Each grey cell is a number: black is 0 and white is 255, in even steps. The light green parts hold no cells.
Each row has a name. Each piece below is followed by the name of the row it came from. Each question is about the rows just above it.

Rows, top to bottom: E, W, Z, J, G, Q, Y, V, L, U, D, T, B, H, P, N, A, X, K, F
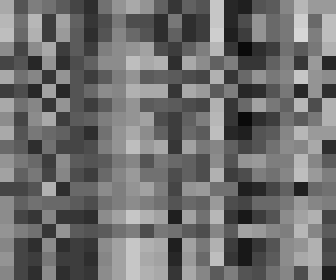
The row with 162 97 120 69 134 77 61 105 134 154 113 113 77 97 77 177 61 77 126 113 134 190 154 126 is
B
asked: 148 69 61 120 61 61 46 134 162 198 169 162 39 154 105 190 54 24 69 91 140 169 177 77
K
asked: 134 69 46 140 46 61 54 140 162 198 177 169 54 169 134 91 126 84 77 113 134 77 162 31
F

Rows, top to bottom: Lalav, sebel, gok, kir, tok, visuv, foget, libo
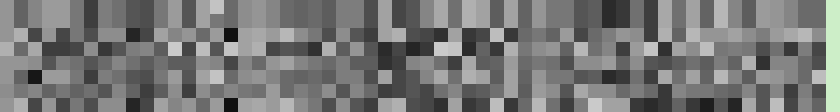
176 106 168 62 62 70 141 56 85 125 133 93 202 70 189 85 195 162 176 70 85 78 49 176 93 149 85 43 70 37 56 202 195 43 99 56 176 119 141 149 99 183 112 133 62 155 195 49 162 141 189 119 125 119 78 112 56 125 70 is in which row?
kir
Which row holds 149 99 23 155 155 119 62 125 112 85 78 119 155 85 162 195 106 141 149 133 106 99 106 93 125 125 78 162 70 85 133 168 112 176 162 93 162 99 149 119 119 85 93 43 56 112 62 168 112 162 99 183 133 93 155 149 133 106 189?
visuv
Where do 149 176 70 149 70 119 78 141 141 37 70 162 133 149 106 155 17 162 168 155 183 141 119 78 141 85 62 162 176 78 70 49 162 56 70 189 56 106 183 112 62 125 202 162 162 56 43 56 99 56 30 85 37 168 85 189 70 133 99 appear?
libo
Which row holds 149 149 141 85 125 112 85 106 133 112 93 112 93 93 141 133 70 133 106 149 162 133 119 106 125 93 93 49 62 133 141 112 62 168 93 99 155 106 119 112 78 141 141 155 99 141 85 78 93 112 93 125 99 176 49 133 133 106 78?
tok

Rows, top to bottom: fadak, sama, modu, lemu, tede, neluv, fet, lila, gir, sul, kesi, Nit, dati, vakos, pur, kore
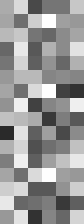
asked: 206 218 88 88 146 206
vakos
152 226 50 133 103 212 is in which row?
kore
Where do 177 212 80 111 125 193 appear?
kesi

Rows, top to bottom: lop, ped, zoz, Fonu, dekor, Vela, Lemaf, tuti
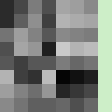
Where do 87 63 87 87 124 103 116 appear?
dekor
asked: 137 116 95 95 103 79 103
tuti
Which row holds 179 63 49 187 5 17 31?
Vela
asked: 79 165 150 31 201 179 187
Fonu
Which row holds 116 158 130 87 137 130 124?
zoz

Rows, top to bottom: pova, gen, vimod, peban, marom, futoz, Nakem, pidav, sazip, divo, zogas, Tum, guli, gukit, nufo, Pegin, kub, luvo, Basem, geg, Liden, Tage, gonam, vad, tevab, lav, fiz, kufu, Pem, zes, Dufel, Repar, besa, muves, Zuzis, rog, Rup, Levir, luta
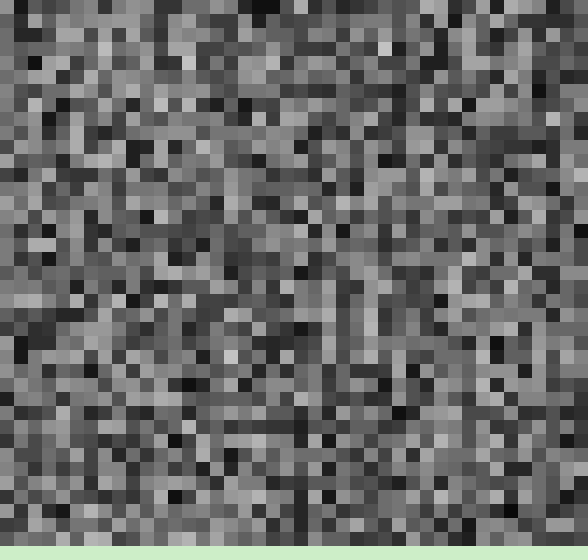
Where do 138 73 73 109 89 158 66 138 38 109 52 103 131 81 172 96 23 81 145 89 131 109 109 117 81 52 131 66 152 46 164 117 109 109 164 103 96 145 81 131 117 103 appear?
besa
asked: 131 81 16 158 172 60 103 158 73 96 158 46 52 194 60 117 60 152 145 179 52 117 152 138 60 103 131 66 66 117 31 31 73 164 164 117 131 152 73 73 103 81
marom

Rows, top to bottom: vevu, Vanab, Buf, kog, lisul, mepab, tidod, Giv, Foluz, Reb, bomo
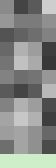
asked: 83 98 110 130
Buf
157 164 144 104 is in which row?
Reb
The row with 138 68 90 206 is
vevu
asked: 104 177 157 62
kog
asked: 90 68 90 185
tidod
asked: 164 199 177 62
Foluz

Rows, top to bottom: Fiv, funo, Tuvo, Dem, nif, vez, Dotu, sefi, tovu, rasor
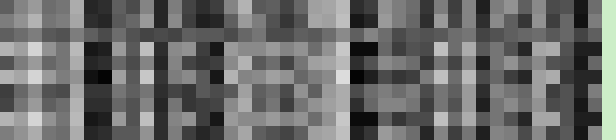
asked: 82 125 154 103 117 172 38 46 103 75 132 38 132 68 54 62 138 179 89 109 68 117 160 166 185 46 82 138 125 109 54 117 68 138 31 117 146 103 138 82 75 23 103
nif
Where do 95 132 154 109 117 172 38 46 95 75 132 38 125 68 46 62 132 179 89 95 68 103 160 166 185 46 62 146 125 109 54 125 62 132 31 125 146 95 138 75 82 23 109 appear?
Fiv
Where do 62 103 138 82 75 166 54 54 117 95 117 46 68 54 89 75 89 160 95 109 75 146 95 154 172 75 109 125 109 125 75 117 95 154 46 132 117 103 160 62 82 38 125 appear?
Dotu
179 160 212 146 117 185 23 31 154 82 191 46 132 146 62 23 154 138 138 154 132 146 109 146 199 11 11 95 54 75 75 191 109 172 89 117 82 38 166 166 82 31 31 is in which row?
tovu

